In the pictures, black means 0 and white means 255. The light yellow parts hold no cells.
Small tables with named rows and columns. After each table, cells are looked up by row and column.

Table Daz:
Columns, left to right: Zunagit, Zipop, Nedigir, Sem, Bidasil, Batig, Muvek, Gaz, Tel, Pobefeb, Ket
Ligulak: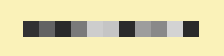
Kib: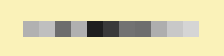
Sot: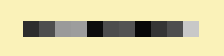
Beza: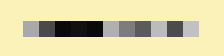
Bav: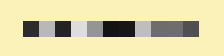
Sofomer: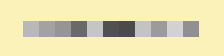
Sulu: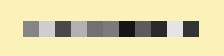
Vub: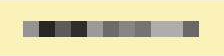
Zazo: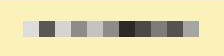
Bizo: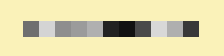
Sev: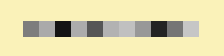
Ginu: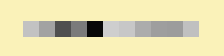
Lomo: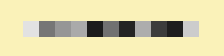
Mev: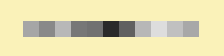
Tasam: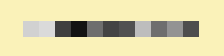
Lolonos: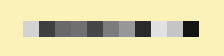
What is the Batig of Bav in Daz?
19
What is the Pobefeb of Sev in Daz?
117
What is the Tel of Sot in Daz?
53
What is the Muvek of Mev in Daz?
96
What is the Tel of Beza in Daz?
188
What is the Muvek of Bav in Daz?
23
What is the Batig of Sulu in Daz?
123
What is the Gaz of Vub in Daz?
116
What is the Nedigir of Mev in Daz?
184
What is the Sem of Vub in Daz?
46
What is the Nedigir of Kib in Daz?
109
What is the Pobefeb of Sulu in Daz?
229
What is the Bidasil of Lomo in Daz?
28
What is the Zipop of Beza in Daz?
74
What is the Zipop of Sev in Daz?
170
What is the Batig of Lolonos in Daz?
124
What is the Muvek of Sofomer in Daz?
75

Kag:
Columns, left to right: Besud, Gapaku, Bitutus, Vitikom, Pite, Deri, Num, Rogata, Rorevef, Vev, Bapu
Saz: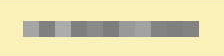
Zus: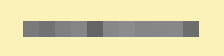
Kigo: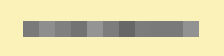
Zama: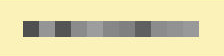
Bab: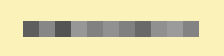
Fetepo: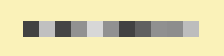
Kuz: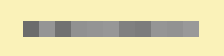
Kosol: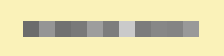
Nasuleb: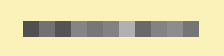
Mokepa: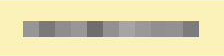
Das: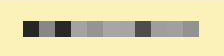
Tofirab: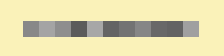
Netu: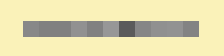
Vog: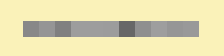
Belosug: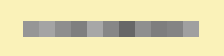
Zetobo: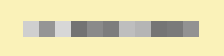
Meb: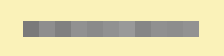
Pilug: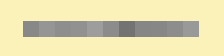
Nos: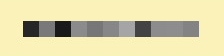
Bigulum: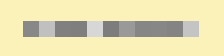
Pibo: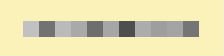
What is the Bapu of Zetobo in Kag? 146
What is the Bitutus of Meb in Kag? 128
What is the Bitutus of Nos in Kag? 25
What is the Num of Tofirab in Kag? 115
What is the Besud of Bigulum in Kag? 136
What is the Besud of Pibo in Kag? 193
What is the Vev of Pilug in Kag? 141
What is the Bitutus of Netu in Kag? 128
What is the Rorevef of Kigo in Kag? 122
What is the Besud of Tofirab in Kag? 136
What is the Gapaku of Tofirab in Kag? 164
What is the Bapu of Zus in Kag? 109
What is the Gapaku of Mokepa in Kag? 121
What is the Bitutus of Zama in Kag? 84
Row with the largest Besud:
Zetobo

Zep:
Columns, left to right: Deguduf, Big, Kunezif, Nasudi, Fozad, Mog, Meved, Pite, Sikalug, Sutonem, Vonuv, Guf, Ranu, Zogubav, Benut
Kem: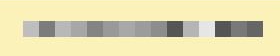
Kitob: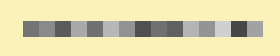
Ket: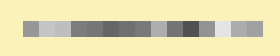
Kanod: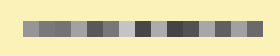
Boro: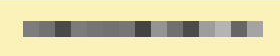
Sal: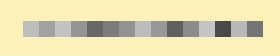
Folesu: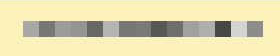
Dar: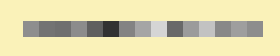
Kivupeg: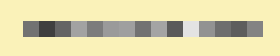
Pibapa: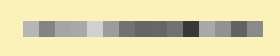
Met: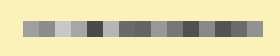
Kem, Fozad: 132
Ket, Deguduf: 151
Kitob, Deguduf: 116
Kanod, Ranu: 96
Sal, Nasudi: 148
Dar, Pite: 165
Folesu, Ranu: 71
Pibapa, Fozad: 208
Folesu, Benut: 140
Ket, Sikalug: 174
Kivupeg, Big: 63
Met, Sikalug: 152
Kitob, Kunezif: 91
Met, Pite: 100
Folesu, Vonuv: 161
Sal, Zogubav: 184
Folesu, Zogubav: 211
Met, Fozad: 74

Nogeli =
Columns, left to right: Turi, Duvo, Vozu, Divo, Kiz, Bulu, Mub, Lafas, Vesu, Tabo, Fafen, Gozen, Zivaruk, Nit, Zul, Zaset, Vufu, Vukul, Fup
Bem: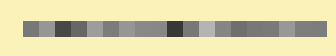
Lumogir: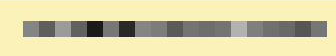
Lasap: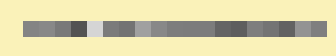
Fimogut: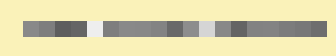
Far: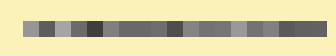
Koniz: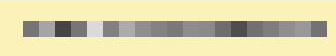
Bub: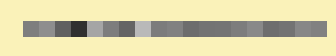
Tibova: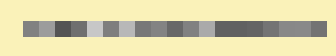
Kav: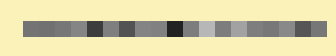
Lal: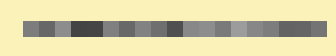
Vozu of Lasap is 121
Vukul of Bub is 135
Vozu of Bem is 72
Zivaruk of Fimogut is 136
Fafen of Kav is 125
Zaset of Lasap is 116
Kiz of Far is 63
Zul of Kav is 126
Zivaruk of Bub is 116
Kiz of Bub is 165
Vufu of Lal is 99
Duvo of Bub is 142
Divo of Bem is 103
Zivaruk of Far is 118

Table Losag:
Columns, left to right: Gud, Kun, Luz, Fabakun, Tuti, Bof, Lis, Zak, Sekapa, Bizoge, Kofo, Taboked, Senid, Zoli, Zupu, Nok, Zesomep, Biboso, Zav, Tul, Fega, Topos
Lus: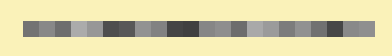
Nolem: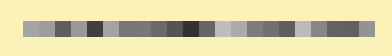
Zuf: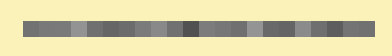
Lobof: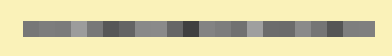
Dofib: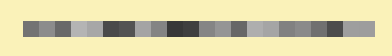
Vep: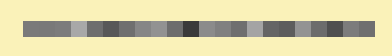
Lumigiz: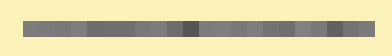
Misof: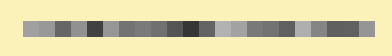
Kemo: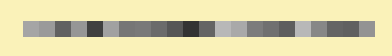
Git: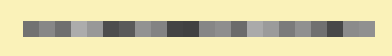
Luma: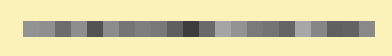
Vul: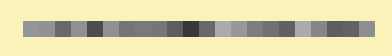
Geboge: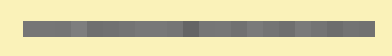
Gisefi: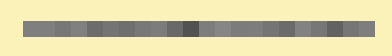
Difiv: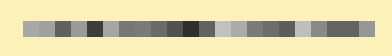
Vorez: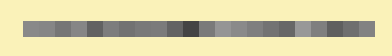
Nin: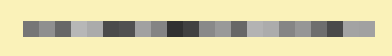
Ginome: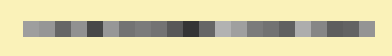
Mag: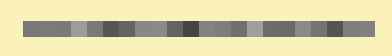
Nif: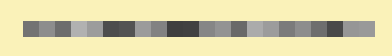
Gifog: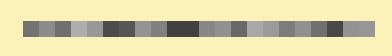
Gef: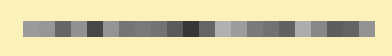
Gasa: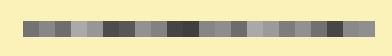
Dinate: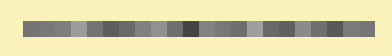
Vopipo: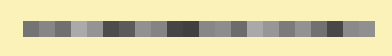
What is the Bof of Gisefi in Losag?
116
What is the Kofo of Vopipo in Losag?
64
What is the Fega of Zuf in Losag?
116
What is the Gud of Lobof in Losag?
119
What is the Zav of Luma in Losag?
134
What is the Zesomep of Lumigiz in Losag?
111
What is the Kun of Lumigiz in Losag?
123
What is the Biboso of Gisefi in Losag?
130
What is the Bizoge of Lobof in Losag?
102
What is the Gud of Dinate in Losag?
115

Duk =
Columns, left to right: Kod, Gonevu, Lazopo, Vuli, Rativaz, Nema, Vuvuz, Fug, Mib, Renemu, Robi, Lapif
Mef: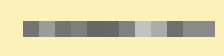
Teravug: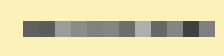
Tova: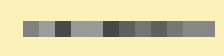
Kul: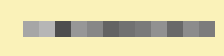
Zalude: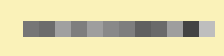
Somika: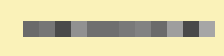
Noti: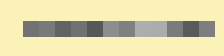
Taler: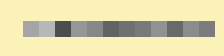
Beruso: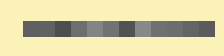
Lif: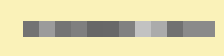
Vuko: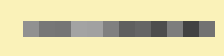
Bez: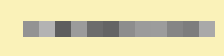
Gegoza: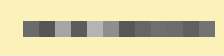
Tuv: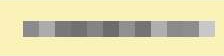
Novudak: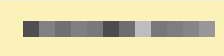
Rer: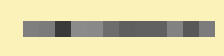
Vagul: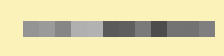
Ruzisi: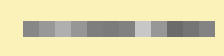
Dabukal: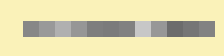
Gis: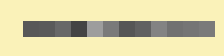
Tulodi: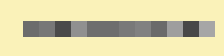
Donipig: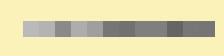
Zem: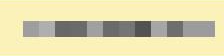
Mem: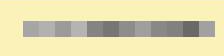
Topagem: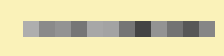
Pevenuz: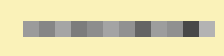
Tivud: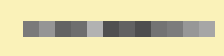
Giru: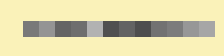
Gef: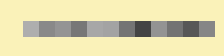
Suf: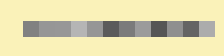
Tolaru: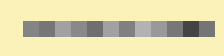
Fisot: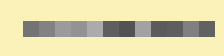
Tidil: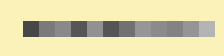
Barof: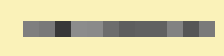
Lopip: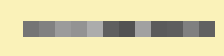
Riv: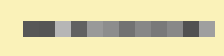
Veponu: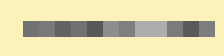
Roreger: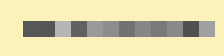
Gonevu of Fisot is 130
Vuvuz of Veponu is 127
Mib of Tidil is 139
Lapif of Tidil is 180
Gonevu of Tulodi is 119
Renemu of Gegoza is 108
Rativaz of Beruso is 132
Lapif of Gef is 134
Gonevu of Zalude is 108
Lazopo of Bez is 94
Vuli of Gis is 68
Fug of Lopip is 161
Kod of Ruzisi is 135
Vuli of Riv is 97
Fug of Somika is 130
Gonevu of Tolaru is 118
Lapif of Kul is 124
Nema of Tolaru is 161
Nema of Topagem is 163

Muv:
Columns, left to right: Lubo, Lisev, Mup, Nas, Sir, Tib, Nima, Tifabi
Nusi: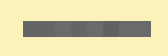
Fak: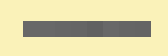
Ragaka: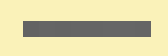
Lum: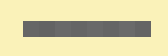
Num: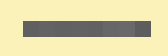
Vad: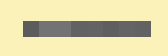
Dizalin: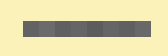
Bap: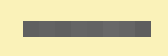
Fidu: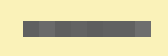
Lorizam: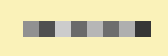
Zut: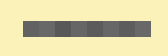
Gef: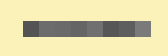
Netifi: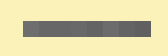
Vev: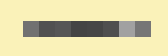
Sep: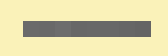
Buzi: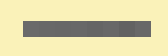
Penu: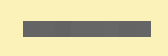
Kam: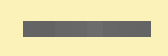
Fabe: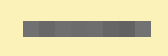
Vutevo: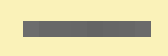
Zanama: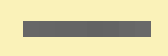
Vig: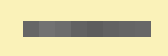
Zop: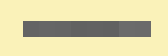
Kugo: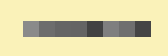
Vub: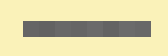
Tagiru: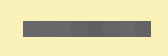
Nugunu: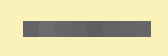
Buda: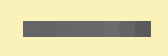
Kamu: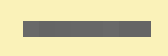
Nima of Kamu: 101
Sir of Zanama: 99
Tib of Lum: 101
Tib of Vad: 95
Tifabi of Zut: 104
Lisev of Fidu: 106
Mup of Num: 97
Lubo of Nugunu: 100
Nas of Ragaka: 101
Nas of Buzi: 104
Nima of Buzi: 98
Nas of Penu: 102
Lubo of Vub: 101
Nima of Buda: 100
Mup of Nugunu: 102
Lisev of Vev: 81
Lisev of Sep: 105
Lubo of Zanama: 103

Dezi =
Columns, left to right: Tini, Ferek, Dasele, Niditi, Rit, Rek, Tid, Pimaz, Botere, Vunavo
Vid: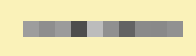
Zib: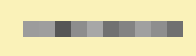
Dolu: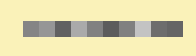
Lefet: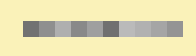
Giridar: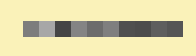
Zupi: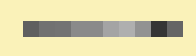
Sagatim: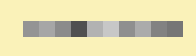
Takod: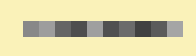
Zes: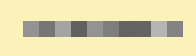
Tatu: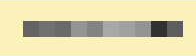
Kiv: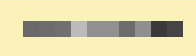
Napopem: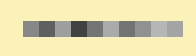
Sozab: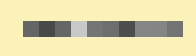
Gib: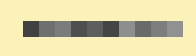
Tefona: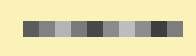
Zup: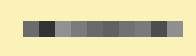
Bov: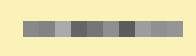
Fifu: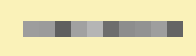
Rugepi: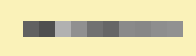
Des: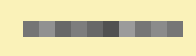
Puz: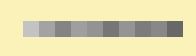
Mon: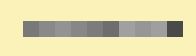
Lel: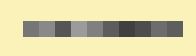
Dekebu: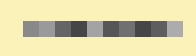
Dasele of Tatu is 106
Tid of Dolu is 128
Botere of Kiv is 58
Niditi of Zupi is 138
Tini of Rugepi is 97
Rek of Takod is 80
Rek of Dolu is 92
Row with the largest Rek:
Sagatim

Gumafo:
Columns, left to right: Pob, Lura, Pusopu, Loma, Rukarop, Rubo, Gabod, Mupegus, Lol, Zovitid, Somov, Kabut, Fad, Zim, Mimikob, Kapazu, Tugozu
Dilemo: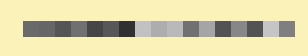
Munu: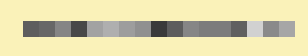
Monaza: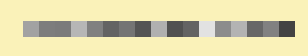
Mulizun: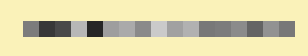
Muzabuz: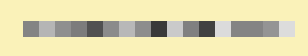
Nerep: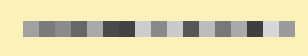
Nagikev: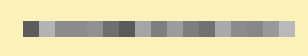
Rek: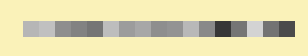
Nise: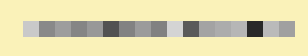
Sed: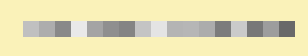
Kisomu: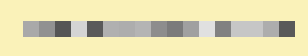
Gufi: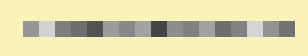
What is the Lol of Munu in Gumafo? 58
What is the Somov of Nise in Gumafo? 90
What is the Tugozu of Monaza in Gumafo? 67
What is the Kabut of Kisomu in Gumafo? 224
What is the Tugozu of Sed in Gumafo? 105
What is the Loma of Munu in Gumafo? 72

